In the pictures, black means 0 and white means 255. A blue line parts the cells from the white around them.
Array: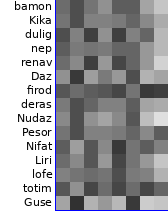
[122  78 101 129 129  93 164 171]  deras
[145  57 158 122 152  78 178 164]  Daz

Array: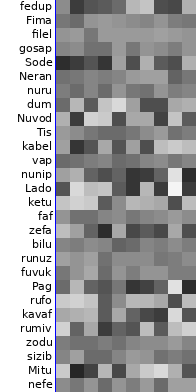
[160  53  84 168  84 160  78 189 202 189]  kabel
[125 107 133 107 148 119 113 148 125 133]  nuru
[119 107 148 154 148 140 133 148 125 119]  Fima
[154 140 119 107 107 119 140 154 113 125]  Tis
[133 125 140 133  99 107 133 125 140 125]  bilu

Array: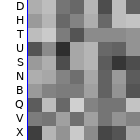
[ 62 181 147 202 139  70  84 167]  X
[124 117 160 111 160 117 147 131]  V
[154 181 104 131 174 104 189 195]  H
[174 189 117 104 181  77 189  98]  D
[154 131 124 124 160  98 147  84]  B

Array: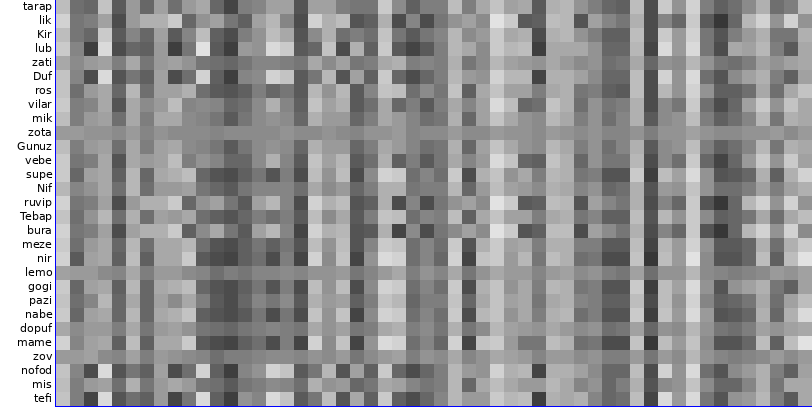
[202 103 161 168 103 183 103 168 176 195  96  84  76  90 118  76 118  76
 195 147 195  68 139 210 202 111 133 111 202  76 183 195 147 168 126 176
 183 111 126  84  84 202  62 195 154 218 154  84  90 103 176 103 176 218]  nabe
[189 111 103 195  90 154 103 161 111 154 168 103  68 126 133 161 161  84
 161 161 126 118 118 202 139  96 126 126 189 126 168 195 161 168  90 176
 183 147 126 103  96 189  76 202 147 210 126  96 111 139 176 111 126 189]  tarap

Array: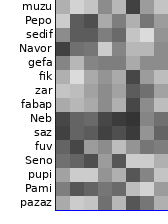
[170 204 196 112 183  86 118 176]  pazaz
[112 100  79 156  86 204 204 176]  Seno
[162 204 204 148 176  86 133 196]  pupi
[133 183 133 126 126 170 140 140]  gefa
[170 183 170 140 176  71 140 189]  fabap
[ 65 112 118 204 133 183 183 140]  Navor

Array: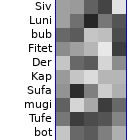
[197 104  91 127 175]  bot
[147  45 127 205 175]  Sufa
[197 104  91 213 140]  Der

